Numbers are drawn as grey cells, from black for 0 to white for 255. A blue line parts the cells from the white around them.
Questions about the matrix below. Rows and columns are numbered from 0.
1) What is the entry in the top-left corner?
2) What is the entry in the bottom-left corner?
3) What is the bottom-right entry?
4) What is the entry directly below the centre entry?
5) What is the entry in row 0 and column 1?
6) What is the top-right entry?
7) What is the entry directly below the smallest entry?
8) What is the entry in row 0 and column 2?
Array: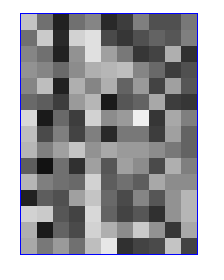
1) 196
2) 168
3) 67
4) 168
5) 112
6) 120
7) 127
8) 33

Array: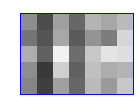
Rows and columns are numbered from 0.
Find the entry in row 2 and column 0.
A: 173
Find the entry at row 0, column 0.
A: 141
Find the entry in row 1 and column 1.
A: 84
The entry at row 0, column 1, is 76
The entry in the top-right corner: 186
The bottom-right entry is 199
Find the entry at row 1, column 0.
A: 117
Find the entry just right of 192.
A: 173
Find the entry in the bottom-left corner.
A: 133
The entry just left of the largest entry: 97

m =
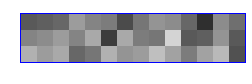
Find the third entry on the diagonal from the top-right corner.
162
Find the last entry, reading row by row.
81
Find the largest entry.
212
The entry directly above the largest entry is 140
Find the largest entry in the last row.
191
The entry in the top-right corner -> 111
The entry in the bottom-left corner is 177
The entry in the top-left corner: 89
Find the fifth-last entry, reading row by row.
162
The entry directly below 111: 89
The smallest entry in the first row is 47
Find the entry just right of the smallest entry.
140
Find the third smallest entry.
75

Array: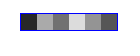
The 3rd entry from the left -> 113
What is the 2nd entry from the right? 148

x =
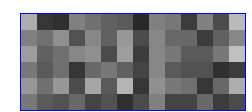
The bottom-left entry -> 120
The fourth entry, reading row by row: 128
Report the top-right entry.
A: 186
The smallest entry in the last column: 60
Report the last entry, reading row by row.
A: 75
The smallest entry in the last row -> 48
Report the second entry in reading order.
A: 54
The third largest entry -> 180
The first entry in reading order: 173
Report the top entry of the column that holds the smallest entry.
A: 41
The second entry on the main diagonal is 112
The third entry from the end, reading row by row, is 104
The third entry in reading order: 48
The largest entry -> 192
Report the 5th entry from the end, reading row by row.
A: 68
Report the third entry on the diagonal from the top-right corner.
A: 90
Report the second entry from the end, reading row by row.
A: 60
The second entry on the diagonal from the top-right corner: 97
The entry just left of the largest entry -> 120
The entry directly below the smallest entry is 75

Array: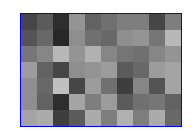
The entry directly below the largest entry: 46
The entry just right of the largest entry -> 70
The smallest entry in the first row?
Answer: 46
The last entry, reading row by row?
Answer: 104
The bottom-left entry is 164
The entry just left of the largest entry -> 104
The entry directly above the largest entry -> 70
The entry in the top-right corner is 126
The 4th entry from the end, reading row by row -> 177
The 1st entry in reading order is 70
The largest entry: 192
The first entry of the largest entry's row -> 142
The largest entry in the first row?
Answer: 148
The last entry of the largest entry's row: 164
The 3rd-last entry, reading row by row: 126
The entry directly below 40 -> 184
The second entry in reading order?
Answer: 91
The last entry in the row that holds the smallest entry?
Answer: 184
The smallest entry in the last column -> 98
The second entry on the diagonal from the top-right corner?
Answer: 118
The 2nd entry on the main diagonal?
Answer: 104

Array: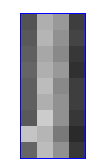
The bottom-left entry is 101
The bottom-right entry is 55
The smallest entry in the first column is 83
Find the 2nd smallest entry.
48
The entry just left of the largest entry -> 89
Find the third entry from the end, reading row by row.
188
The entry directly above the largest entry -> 175
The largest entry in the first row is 175
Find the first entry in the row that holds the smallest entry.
196
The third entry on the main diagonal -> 137
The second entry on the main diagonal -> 181

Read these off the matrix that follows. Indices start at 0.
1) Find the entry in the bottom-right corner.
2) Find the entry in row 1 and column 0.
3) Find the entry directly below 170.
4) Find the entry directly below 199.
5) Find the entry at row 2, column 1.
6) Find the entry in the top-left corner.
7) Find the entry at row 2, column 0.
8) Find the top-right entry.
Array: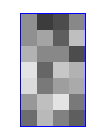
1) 94
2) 144
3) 121
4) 158
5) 136
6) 144
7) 178
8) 136

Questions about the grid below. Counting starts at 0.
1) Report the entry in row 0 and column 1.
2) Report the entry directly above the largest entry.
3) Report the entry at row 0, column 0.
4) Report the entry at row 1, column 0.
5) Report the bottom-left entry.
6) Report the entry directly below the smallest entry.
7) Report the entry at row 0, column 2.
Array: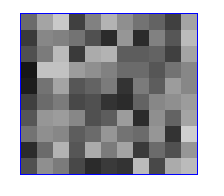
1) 164
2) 164
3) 107
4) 58
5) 80
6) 29
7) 201

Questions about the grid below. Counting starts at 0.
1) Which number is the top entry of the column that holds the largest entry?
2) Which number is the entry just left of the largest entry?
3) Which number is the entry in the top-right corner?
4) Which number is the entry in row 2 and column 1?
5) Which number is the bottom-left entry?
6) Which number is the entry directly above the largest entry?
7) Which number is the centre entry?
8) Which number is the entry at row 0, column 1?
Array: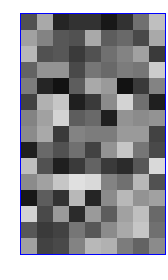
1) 50
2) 198
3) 191
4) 81
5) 161
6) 58
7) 124
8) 169

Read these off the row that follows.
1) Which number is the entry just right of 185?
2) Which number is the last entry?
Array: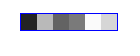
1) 99
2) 214
